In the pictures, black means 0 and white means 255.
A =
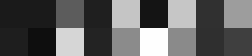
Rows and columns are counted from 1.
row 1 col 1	26
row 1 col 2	26
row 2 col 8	47
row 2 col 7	138
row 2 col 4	35
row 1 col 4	31

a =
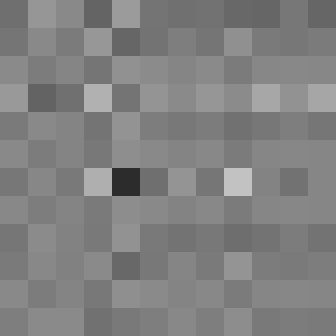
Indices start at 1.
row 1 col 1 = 111
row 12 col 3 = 138
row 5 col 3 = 132
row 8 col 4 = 122
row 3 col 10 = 135
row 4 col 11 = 146
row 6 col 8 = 136
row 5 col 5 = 147
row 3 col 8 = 138
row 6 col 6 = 137
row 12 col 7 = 136
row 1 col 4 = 100
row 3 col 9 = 123
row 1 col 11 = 119
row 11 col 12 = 134
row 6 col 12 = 134
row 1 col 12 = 102
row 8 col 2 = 125
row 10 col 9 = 148
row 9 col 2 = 139
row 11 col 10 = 134
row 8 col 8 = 136
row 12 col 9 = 141
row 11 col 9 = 123
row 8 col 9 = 123
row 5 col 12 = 118
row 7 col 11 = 114
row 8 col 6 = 137
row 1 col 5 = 155
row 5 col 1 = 122
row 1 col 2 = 150
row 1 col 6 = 116
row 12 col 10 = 121
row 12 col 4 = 113
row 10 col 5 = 104
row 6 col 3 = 132
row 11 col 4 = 120
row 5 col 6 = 125

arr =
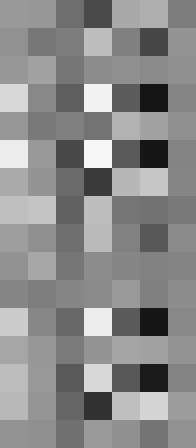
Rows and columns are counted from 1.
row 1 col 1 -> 153
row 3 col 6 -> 138
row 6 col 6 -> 22
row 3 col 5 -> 144
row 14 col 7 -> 131
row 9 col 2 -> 143
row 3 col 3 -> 118
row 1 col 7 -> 124
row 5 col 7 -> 144
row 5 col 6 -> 162
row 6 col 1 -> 236
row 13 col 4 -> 148
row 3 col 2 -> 162
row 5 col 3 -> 128
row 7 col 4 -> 58
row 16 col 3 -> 113
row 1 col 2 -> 151
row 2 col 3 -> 125
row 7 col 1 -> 170
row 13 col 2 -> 151
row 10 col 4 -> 140
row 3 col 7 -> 144
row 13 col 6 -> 161
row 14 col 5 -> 87
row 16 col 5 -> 144
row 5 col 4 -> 115
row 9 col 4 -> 186
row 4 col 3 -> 94
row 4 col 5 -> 92
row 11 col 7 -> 141
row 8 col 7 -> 121
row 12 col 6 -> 22
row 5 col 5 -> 178
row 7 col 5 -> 183

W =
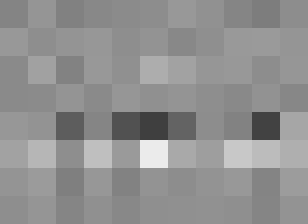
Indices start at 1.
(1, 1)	132
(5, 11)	166
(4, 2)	139
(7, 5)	130
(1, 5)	139
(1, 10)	125
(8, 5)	136
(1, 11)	141
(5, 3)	93
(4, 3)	148
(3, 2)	161
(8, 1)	142
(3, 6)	173
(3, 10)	141
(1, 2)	149
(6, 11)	175
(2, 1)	152
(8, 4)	144
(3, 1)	138
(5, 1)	151
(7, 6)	147
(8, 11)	147
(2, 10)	154
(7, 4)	151

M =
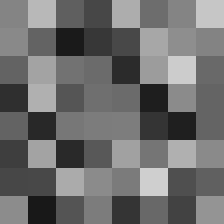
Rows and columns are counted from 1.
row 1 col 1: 132
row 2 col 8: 131
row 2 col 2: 99
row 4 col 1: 47
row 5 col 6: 52
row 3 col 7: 204
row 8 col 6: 104
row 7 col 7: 79
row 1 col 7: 132
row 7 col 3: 171
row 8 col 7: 66
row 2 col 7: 142
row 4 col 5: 107
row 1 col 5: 173
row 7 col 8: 96
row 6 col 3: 41
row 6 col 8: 138
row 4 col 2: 176

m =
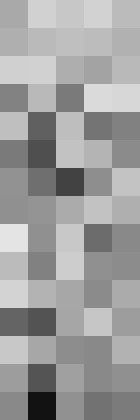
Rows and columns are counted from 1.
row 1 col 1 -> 169
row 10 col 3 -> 205
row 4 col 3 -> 122
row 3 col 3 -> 174
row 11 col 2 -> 179
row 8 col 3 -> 171
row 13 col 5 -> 178
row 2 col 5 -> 177
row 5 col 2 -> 96
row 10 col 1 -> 187
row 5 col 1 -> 191
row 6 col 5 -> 139
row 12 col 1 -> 100
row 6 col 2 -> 79
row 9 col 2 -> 144
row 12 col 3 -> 166
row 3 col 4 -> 163
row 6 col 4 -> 180
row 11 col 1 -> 211
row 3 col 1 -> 208
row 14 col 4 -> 137
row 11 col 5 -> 171

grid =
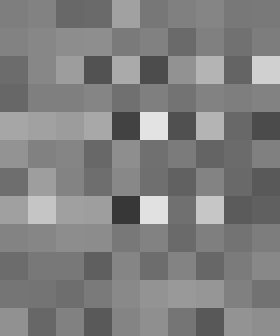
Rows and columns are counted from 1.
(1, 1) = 126
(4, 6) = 127
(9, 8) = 127
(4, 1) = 103
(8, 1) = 160
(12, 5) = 132
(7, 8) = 131
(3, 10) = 208
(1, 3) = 104
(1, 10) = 121
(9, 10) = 125
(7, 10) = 89
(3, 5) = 170
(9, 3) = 141
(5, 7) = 80
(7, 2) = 158
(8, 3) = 160
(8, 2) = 197
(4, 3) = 127
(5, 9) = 104
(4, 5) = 112
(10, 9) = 123
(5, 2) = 161
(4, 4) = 133
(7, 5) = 136
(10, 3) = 120
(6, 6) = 112
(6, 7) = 123
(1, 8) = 133
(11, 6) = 147
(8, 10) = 96
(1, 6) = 119
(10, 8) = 103
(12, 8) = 88
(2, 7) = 106
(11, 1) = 117
